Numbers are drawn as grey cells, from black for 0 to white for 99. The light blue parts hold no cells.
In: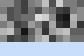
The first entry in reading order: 54
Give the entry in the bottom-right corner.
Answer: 43
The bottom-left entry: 54
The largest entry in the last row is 75
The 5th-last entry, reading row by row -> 25
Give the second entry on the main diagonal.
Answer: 31
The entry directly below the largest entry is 48
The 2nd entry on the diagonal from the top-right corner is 48
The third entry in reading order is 37
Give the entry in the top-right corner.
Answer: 37
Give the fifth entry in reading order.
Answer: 48
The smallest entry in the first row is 25
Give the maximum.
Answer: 85
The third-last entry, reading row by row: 60
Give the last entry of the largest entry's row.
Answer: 54
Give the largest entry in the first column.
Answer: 70
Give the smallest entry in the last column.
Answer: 20
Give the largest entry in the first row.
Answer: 80
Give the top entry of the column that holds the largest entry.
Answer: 54
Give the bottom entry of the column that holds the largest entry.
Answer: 65

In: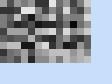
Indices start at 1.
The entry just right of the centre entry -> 84
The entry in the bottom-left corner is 37
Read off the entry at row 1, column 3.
58
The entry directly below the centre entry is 20
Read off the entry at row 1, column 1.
63
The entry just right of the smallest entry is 43
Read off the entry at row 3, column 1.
48
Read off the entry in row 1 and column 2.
31
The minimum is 3
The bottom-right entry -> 74
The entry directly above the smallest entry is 48
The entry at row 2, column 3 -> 26
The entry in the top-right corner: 79
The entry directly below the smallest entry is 53
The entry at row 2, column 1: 20
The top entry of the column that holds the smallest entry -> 26
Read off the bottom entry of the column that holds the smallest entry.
63
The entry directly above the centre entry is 15
